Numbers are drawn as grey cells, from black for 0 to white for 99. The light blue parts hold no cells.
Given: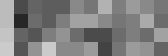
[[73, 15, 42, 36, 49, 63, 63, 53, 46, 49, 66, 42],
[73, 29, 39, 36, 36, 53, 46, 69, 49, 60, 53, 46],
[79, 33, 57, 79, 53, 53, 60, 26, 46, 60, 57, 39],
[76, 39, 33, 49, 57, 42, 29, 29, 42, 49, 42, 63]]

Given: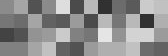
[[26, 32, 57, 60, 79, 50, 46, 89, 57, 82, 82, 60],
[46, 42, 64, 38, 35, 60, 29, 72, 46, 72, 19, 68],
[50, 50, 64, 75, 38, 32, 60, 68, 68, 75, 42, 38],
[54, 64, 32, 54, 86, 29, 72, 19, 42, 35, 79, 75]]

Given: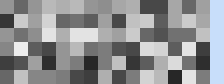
[[24, 32, 62, 18, 58, 48, 15, 48, 75, 21, 36, 68, 85, 44, 18],
[58, 40, 58, 72, 68, 72, 58, 55, 65, 68, 28, 28, 65, 40, 62],
[58, 44, 55, 88, 68, 88, 88, 68, 62, 79, 40, 32, 44, 44, 75],
[40, 75, 52, 52, 48, 28, 24, 68, 28, 48, 82, 72, 15, 88, 48],
[21, 79, 62, 82, 40, 44, 36, 62, 28, 75, 79, 36, 65, 79, 65],
[52, 92, 36, 28, 58, 72, 44, 48, 32, 28, 85, 82, 36, 88, 24]]

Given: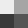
[[22, 33],
[92, 64]]

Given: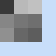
[[56, 40, 36],
[52, 46, 43],
[22, 72, 75]]

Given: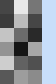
[[57, 8, 65],
[80, 38, 31],
[76, 42, 16],
[34, 61, 54],
[23, 73, 27],
[27, 90, 46]]

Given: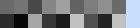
[[17, 3, 65, 21, 10, 75, 31, 14, 75],
[41, 45, 28, 52, 62, 38, 49, 56, 41]]
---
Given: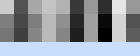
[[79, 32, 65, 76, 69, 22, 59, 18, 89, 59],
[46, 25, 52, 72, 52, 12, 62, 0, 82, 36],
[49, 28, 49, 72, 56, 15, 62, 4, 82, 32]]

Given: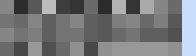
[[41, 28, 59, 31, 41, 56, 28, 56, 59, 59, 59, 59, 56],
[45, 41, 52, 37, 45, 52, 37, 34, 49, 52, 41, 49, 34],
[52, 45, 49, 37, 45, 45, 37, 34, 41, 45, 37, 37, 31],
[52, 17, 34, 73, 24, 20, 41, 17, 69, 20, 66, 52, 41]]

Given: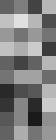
[[75, 67, 79, 23],
[75, 87, 71, 30],
[45, 63, 63, 42],
[59, 45, 59, 45],
[38, 67, 45, 59],
[38, 26, 38, 71],
[16, 30, 34, 71],
[38, 49, 26, 71],
[20, 52, 16, 79],
[34, 52, 10, 56]]

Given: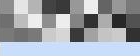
[[43, 73, 92, 55, 92, 51, 19, 67, 15, 32],
[55, 89, 70, 26, 22, 59, 92, 39, 59, 47],
[47, 43, 47, 79, 83, 22, 63, 76, 79, 19]]

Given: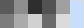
[[48, 66, 81, 41, 85],
[35, 55, 18, 32, 62]]

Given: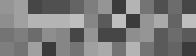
[[55, 62, 70, 70, 70, 74, 52, 35, 74, 23, 58, 66, 39, 74],
[49, 45, 62, 23, 52, 45, 62, 66, 45, 70, 45, 35, 39, 23],
[45, 49, 42, 55, 52, 27, 58, 27, 27, 55, 58, 35, 42, 35],
[58, 62, 27, 31, 31, 39, 49, 58, 23, 70, 45, 31, 42, 27]]

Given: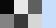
[[51, 22, 83],
[3, 90, 37]]
